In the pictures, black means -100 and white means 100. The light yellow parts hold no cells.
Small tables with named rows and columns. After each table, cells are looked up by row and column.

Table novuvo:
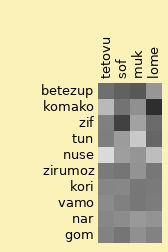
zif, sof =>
-49
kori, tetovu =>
5
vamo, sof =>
0
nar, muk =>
20
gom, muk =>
13
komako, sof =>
-10
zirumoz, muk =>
15
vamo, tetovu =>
9
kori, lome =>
-4
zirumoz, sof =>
-8
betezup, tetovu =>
-13

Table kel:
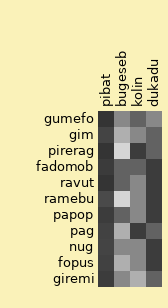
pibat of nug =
-47
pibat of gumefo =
-59
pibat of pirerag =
-59
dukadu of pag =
-23
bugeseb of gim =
37
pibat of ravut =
-59
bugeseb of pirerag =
67
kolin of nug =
7
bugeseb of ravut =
-23
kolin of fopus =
7
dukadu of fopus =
-53
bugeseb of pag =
37
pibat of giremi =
-53

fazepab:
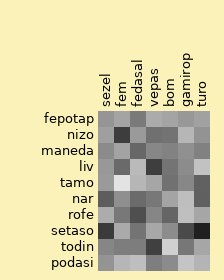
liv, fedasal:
46
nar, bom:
29
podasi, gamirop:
54
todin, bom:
63
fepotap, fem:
29
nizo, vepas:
-12
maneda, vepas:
6
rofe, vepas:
5
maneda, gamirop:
13

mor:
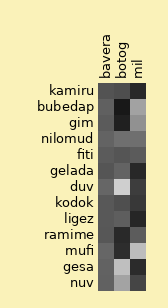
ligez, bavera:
-31
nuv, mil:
-46
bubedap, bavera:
-25
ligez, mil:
-70
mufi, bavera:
-20
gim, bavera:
-29
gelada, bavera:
-33
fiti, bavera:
-29
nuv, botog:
28
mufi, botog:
-65
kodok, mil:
-56
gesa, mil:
-66
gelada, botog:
-22
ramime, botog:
-68
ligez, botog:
-26
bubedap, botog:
-81
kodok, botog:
-38
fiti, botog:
-33
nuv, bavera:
-24
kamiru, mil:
-69
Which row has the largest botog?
duv

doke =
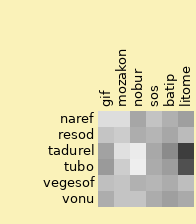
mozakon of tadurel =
76
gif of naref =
73
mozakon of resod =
60
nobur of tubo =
87
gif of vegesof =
50
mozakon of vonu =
54
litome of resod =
47
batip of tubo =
23
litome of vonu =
33
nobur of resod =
36
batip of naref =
38
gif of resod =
54
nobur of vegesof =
39
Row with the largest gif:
naref

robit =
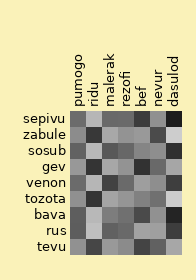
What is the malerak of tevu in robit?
20
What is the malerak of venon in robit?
-48
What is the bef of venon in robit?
24
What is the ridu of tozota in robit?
-59
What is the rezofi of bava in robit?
-12
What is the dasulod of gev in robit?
30
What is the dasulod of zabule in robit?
61
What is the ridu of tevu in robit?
-45
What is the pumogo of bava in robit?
-26
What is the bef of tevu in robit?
-47
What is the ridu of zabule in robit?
-56

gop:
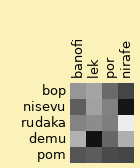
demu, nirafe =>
37
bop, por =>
-17
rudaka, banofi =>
3
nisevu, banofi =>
-26
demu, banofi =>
38
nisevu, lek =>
26
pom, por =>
-42
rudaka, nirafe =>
86
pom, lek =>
-28
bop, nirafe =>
-46
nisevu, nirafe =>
-83
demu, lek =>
-86
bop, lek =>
29
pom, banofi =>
-34

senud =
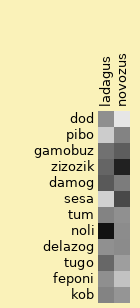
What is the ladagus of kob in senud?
3
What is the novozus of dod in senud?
80
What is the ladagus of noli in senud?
-86
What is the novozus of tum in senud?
13
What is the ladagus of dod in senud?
12
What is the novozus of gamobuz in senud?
-27
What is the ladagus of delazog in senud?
13
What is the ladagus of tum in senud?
3
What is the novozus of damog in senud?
-3
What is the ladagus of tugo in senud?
-19
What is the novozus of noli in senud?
10
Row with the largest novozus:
dod

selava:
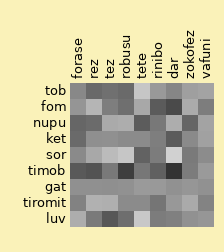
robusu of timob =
-51
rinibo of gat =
20
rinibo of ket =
-1
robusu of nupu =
36
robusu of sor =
55
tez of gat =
12
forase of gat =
13
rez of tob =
-18
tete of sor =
-23
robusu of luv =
-14
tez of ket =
13
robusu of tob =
-17
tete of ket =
9

